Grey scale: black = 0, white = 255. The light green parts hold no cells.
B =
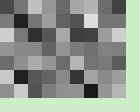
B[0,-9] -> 74
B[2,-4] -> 63
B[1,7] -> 116
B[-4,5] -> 123
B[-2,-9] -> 200
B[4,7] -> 122
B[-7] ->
[74, 118, 191, 150, 106, 166, 179, 107, 65]
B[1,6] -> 221
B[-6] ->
[124, 32, 118, 158, 97, 83, 221, 116, 116]
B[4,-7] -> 171
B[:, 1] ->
[118, 32, 120, 136, 143, 33, 202]
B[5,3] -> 100
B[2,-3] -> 66
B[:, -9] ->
[74, 124, 206, 147, 108, 200, 143]
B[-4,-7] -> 135
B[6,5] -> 145
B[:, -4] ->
[166, 83, 63, 123, 181, 52, 145]

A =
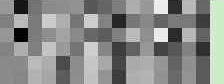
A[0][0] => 153
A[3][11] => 68
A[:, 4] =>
[141, 174, 163, 154, 75, 91]
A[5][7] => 148
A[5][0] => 139
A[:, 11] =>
[236, 101, 234, 68, 149, 146]
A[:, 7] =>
[101, 130, 93, 133, 167, 148]
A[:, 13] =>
[184, 120, 183, 130, 144, 147]
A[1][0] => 128
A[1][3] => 204
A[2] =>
[151, 3, 123, 142, 163, 137, 102, 93, 129, 186, 143, 234, 42, 183, 97]
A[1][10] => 135
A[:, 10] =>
[153, 135, 143, 151, 173, 179]
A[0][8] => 126
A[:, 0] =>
[153, 128, 151, 130, 138, 139]
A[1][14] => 60
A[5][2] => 178
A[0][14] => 103
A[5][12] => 105
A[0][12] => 46
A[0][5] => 146
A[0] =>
[153, 21, 115, 139, 141, 146, 88, 101, 126, 173, 153, 236, 46, 184, 103]

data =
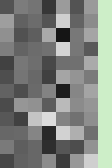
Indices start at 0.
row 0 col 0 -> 83
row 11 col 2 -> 103
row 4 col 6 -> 170
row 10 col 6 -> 146
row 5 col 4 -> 165
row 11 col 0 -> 70
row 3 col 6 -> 89
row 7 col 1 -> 150
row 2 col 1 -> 81
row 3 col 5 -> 119
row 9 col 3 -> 40
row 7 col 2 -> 145
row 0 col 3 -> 55
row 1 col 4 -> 207
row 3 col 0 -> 126
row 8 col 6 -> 142
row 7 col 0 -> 75
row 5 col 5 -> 148
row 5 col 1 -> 117
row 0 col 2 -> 116
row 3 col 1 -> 99
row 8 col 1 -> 65
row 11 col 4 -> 59
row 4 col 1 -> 119
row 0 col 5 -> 83

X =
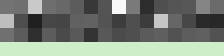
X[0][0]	115
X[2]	[112, 92, 47, 92, 74, 89, 51, 88, 75, 79, 91, 95, 82, 93, 96, 82]
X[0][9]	122
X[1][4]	69
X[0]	[115, 112, 201, 110, 104, 92, 56, 84, 248, 122, 45, 79, 85, 87, 133, 107]
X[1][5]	97
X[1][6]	98
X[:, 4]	[104, 69, 74]
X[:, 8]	[248, 61, 75]
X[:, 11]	[79, 198, 95]
